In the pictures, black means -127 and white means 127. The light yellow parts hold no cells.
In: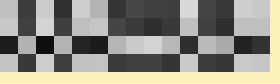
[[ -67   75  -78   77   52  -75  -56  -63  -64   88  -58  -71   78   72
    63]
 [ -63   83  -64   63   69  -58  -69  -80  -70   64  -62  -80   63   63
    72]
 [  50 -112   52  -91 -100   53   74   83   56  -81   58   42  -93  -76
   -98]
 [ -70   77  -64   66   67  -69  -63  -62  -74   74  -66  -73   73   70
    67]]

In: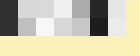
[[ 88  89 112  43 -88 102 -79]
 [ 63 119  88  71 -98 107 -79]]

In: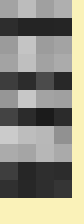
[[  60   32   47   35]
 [ -91  -91  -90  -82]
 [  68   28   35   27]
 [  63   34   43   35]
 [ -83  -52  -87  -66]
 [  71   35   32   22]
 [ -84 -100  -84  -60]
 [  61   56   17   75]
 [  37   55   42   43]
 [ -89  -81  -83  -65]
 [ -88  -81  -74  -79]]

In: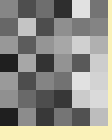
[[-49 -17 -81  97 -11   6]
 [ 68 -50  15  -6   4 -24]
 [-35  21  39  80  48  24]
 [ 39 -76  19 -38  77 -96]
 [-50   4 -13  97  83  26]
 [-22 -50 -72  75  90  16]
 [ 12 -71 -10 -46  61 -96]]

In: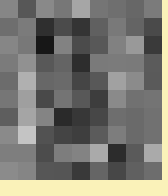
[[ -40    9   -8   38  -10  -16  -24   -4    6]
 [  -4  -80  -52  -75  -31   -6  -27  -53  -17]
 [  -7 -104    2  -52  -39    1   25  -69    6]
 [  17  -39  -27  -82   -5   -4   -5  -36   -4]
 [  48  -24  -21  -58  -39   33   11  -37  -19]
 [  31  -54  -11  -39  -66   10  -14  -11   -9]
 [  37    4  -85  -72  -56  -17  -21  -14  -33]
 [  68  -45  -59  -65  -36   -2  -21  -14   10]
 [  -1  -51   -2    3   42  -83  -37   42   -1]
 [   5  -41  -42  -70  -26  -56  -31  -18   11]]

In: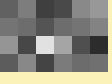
[[ -2 -64 -54   9  24 -30]
 [-18 -43 -18 -11   3 -11]
 [-56  97  37 -48 -83  21]
 [  8 -59  -4 -19 -15 -35]]

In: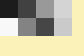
[[-62  25  84 -99]
 [  3 -57  74 120]]

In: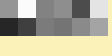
[[123   2  14 -51 100  21]
 [-64  -4 -11  10  36 -89]]

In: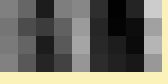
[[ -25  -99   -1    7  -81 -125  -91   76    0]
 [ -51  -67  -30   27  -89 -123 -114   33  -10]
 [ -27  -99  -38   37  -87  -98 -116   53   -5]
 [ -39  -90  -61   22  -83  -94 -103   24    1]]
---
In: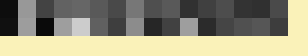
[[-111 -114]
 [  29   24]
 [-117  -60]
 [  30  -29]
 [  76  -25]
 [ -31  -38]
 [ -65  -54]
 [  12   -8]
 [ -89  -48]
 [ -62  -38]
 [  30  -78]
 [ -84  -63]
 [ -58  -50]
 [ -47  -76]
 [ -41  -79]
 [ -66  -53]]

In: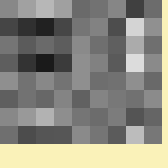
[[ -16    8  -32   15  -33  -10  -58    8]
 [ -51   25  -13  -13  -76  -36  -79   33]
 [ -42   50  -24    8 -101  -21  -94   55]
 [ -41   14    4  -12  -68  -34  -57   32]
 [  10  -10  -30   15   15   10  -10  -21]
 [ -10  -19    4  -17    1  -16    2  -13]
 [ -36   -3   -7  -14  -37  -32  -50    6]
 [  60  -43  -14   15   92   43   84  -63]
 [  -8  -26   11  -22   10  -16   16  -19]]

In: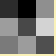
[[  -5   29  -83]
 [  28  -55 -127]
 [ -48   83   15]]

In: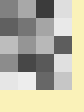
[[102  12  61 -31   1]
 [109 -56  21 -10  40]
 [-24 -38  56  37 -68]
 [ 70  96 -34 105  94]]

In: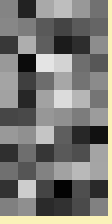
[[   0  -77  -15  -80   25  -57   34   36   25  -71    7    4]
 [  15   77  -42  -17   16  -54  -89  -64 -116   46   -2  -93]
 [ -85  -59    2  -73   69   23   34  -18  100  -33  -38   41]
 [ -78 -124   34  -38  -33   16   92   39   83 -100  -59   62]
 [ -53  -49   57  -49  -88   -3   54  -12  -17  -82  -37   24]
 [   1  -86   37   36 -110   28  -10   11  -40   13  -26  -14]]

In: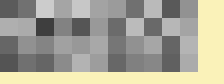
[[-43 -25  47 -36]
 [-15  17  43 -14]
 [-26   4 -65  76]
 [ 11  33   2  37]
 [ 51  24 -42  71]
 [ 29  40  25  35]
 [-24  -9 -20  27]
 [  0  17  59 -15]
 [  7  38 -22  58]
 [-31 -26  55 -38]
 [ 43  52  36  18]]

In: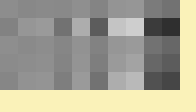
[[  6  11  14   2  13]
 [ 18  13  10  22   8]
 [ 20  15  13  26  10]
 [ -1   4   6 -13   9]
 [ 26  20  18  45  15]
 [-13  -1   2 -35   4]
 [ 45  26  22  68  20]
 [ 57  35  26  78  22]
 [-46 -24 -13 -68  -4]
 [-57 -35 -24 -80 -13]]
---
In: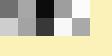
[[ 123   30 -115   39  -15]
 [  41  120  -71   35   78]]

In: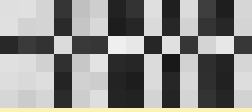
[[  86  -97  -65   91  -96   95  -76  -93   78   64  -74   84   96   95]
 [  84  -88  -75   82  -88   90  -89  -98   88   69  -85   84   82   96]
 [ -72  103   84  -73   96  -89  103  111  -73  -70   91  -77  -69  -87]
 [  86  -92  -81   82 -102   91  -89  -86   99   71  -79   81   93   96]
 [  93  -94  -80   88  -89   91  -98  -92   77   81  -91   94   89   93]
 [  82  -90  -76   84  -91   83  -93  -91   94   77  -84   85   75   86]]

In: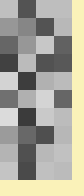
[[ 62  62 -44  63]
 [ 56 -44   6  23]
 [-30  71  23 -25]
 [-39 -45  59 -62]
 [ 59  49 -66  83]
 [-25  84  48 -15]
 [ 60  73 -68  91]
 [ 55 -48 -23  27]
 [ 65  56 -47  52]
 [ 59  64 -53  68]]

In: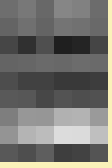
[[-19   1   6 -23  -7 -17]
 [-22 -14 -11 -27 -15 -27]
 [-58 -91 -96 -48 -79 -57]
 [-21 -19 -23 -21 -25 -27]
 [-66 -70 -70 -62 -62 -50]
 [-46 -49 -44 -56 -40 -38]
 [ 26  51  49  22  23  -1]
 [ 63  91  92  60  52  20]
 [-43 -61 -65 -33 -49 -39]]

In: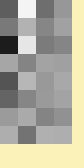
[[ 23 -17 116 -33]
 [ 33   6  50  -6]
 [  5  -4 102 -99]
 [ 32  35   4  38]
 [ 40  25  55 -43]
 [ 35  26   6 -27]
 [ 17   4  42  27]
 [ 46  48 -12  46]]

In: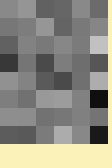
[[ -20    9  -25  -30   21    9]
 [   6   -6  -27   22   -2   -8]
 [  65   -4    7   -6    2  -30]
 [ -41  -17   -2  -53  -10  -71]
 [  45  -15  -53  -37    3   17]
 [-112    1   28   25  -14   -1]
 [ -11    0   -8  -13   13   14]
 [-102    8   44   -4  -38  -35]]
